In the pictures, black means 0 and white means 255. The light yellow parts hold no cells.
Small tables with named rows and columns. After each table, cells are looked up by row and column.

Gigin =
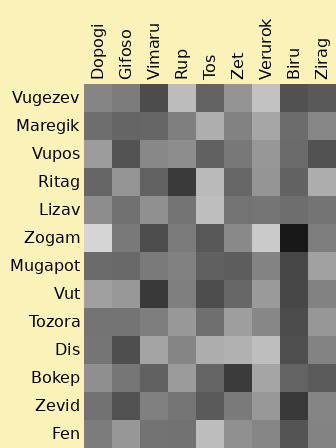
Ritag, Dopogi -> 102
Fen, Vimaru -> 115
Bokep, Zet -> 59
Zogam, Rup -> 123
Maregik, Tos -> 174
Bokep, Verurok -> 165
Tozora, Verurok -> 135
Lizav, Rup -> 116
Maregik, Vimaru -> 102
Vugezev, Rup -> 188
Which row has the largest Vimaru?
Dis

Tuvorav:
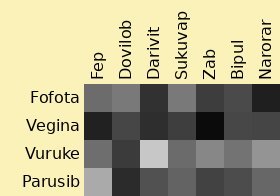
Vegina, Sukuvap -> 62
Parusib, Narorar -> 103
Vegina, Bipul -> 71
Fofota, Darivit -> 49
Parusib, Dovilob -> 43
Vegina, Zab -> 11
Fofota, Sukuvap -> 121
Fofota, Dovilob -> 121
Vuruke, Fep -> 110
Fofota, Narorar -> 31
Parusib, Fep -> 170
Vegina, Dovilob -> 70
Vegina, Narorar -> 69
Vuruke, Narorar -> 148
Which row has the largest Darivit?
Vuruke

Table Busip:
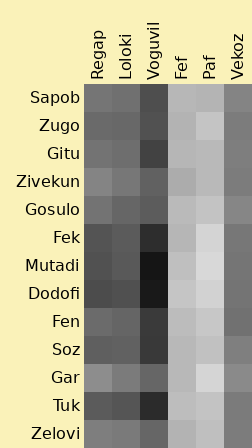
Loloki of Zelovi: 122
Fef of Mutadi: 191
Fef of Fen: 188
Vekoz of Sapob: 132
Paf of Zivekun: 185
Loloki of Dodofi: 80
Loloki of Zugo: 104
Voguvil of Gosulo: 92
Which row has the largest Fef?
Dodofi

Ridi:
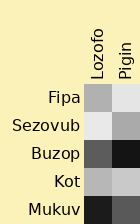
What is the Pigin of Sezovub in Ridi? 170
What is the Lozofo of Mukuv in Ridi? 27
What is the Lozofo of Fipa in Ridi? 177
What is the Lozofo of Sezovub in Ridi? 233
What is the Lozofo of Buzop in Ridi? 92
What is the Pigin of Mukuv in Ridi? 89
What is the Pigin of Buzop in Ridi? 20
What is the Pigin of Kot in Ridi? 201
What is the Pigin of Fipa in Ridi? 229
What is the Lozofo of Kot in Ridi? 183

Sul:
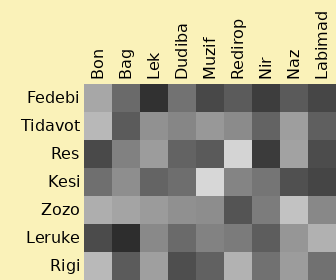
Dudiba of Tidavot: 134
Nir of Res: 59
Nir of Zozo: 124
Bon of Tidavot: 184
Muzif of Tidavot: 152
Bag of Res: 129
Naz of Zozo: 194
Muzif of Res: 90
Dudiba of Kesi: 110
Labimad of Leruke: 177
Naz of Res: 162
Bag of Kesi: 142
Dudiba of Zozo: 144
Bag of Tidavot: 91
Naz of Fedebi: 90
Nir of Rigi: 113
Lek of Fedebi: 49
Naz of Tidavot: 158
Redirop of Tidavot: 139
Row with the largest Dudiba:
Zozo

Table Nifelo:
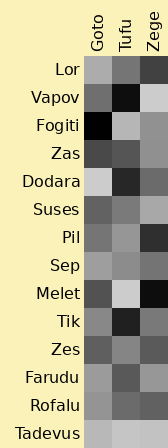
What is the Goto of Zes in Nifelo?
95
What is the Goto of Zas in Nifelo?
73
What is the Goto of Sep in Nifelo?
158
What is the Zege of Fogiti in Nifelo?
145
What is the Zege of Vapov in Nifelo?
204
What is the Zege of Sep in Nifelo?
116
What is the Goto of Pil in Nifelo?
117
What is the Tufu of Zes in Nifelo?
133
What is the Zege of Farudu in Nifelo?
151
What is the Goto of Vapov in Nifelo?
111
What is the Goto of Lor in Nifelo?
172
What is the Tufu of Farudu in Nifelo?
89
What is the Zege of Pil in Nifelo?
47
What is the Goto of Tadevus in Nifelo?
184

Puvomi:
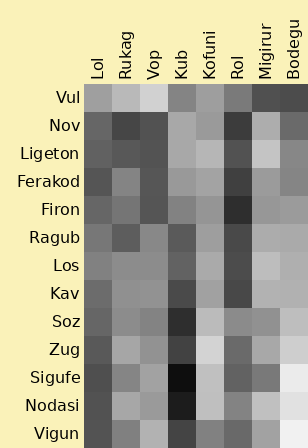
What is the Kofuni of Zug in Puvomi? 211
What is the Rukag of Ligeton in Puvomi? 88
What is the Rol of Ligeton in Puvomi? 82
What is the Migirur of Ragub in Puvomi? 172
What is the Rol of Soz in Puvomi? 139
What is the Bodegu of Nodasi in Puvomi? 225
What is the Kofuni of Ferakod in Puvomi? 163
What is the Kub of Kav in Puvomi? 74
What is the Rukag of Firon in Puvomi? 117
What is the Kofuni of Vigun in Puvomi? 129
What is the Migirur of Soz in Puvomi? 145
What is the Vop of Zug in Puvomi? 146
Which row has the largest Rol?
Soz

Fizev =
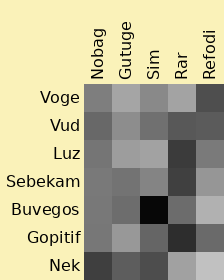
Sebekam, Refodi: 150
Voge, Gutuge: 165
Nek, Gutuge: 93
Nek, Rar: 161
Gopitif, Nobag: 119
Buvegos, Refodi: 177
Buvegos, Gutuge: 109
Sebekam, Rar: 64
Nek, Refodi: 193
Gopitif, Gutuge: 152
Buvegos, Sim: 7
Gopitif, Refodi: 106
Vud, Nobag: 104
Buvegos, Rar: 108
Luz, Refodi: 122
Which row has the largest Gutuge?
Voge

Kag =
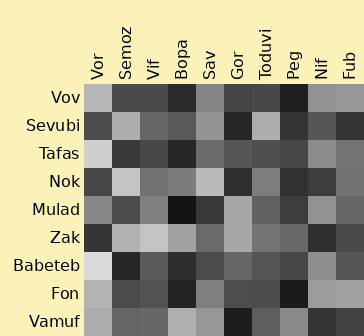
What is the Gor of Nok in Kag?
47
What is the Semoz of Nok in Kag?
195
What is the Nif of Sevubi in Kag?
86
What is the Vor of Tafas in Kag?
207
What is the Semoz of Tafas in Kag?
56
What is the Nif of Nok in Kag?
60
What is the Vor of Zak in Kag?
52

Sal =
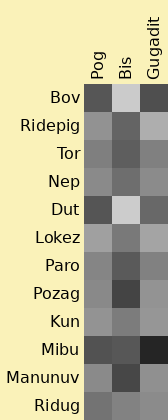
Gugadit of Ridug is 139
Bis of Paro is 90
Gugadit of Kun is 150
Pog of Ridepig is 146
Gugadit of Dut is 104
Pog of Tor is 127
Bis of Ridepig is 100
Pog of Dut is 85
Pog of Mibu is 82
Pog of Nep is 138

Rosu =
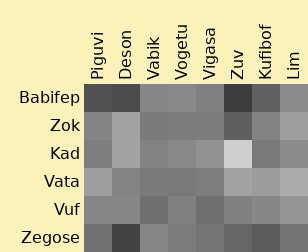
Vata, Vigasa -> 125
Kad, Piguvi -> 126
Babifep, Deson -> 75
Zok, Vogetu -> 124
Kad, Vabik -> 130
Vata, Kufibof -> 156
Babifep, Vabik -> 135
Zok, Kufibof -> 131
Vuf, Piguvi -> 134

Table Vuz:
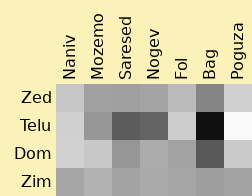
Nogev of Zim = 170
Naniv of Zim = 166
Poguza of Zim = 163
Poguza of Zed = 207
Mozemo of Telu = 151
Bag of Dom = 89
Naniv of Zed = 198
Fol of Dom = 163
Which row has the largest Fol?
Telu

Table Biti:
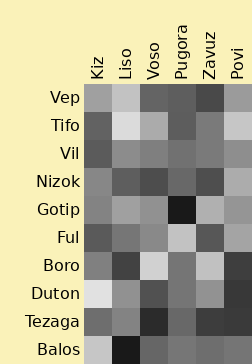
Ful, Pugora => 194
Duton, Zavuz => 146
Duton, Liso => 145
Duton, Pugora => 117
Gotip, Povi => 149
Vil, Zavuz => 122
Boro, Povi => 62
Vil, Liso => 140
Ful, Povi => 164
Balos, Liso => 25

